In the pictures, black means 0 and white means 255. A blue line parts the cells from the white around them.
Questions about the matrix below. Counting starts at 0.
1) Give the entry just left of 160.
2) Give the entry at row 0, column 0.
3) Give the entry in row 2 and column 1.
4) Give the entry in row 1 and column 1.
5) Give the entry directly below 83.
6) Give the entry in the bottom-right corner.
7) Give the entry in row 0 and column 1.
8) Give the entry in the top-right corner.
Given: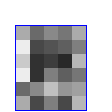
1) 149
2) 171
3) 49
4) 72
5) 61
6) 183
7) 106
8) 171

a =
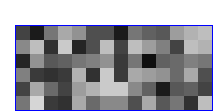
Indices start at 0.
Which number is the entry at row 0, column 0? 67
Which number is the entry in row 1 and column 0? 137
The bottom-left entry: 118
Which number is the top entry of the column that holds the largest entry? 27
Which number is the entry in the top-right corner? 190
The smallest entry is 15
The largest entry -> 214
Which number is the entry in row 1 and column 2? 49
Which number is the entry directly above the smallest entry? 157
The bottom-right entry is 190
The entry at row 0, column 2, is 118
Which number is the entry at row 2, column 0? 37
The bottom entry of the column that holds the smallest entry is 169
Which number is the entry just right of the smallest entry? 97
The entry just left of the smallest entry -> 118
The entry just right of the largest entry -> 58
